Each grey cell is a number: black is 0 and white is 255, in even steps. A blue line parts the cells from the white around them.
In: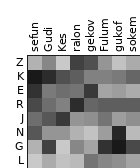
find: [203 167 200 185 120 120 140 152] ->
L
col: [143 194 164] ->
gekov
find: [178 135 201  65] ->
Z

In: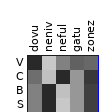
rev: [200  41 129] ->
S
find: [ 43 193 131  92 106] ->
V
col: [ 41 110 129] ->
dovu
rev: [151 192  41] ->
B

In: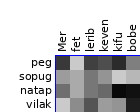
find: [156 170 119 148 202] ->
sopug
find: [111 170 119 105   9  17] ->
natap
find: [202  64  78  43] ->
peg
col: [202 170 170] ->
fet
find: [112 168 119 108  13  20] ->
natap

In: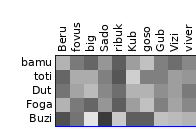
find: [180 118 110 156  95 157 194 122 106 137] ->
bamu
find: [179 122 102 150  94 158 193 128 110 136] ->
bamu
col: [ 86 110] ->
ribuk

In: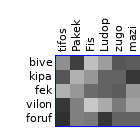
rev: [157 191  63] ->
bive
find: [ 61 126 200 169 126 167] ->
vilon
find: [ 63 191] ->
bive
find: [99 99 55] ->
kipa
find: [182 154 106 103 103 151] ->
fek
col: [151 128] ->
Pakek
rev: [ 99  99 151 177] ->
kipa

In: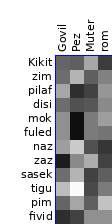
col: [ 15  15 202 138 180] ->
Pez
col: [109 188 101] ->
Govil
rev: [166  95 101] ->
Kikit
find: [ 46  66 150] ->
pilaf

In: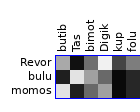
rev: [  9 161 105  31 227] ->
momos
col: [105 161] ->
Digik
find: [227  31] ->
momos
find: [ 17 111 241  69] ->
Revor
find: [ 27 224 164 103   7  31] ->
bulu
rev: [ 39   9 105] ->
bulu

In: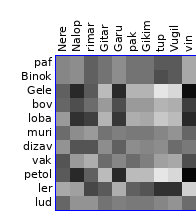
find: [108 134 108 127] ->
vak
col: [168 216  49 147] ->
Vugil
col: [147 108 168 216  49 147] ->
Vugil
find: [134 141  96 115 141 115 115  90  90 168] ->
paf

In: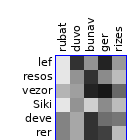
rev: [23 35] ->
vezor
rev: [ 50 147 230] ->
resos
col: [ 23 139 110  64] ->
ger
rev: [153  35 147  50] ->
lef
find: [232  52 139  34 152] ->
lef

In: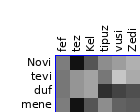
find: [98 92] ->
mene
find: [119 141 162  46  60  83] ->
duf

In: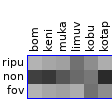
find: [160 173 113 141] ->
fov
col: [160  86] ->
muka
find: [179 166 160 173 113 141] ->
fov

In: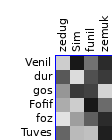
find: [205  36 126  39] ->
Venil
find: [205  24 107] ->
Fofif

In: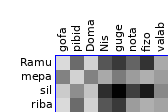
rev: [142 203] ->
sil
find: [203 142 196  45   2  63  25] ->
sil
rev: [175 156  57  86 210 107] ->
riba
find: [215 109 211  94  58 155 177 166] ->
riba

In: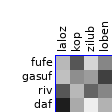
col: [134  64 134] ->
loben
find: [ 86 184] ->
riv
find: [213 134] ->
fufe
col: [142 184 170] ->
kop
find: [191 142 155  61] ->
gasuf
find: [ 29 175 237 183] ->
daf

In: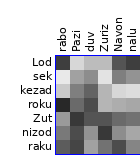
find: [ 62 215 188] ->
Lod
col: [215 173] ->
Navon
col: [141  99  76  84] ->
duv

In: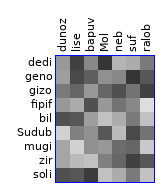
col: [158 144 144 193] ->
bapuv
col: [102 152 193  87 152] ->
Mol
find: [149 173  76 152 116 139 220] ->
fipif

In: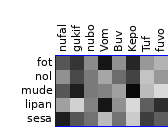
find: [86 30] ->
mude
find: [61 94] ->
sesa
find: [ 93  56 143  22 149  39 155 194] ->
fot
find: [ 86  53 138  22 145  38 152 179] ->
fot
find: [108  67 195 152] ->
nol
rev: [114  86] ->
sesa

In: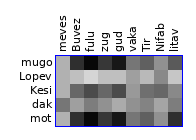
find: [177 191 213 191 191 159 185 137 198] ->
Lopev
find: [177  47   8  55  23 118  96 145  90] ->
mugo
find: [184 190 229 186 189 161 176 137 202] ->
Lopev
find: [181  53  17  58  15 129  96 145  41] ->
mot

